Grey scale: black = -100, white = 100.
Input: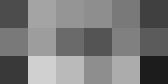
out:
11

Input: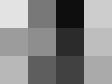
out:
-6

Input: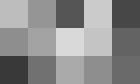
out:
-33

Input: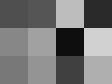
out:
-33

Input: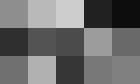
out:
61

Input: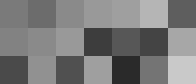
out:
25

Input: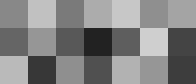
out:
56

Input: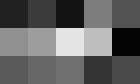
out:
-85
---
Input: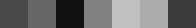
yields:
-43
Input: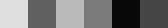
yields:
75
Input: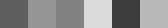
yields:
-26
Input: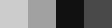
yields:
60
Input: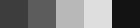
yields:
-52
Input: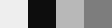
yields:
87
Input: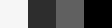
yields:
93
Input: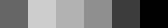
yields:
-20
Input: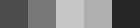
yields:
-40
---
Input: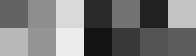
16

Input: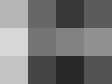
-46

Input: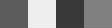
87

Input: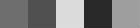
-37

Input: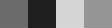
-76

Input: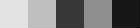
50
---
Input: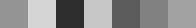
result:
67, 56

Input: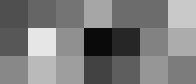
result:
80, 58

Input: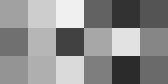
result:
88, 77

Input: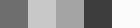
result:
97, 57

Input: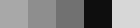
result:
69, 32

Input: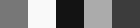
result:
95, 34
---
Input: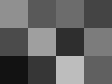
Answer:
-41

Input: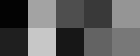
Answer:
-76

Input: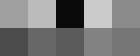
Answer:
-41

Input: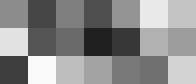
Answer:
77

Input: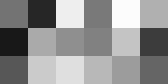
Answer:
-81

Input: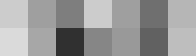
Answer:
71
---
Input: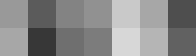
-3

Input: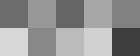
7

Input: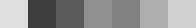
13

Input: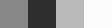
6

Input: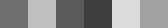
-30

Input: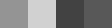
16

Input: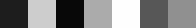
34

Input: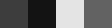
-52

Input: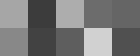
-48

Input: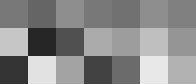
-48
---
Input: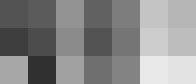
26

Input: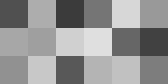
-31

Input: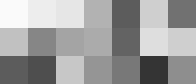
56

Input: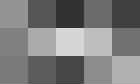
-44

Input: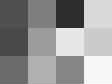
5

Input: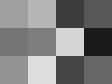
-47
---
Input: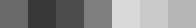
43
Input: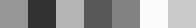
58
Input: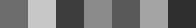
-63
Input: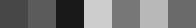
-17
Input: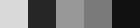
-87
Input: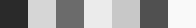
95
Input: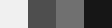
-83
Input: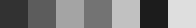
74
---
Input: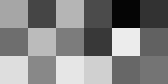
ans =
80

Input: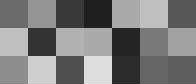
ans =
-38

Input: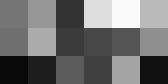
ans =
-28

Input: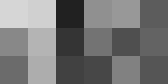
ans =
-49

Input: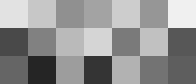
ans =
23

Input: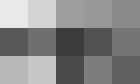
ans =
-42

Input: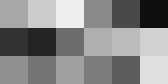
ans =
25

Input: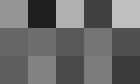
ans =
-43

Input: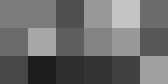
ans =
-65

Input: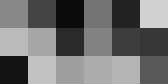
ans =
24
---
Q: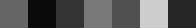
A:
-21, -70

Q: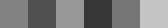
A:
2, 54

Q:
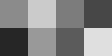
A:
9, 75

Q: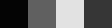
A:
-97, -58

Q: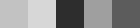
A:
52, -28

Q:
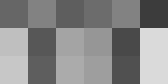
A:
-20, 71
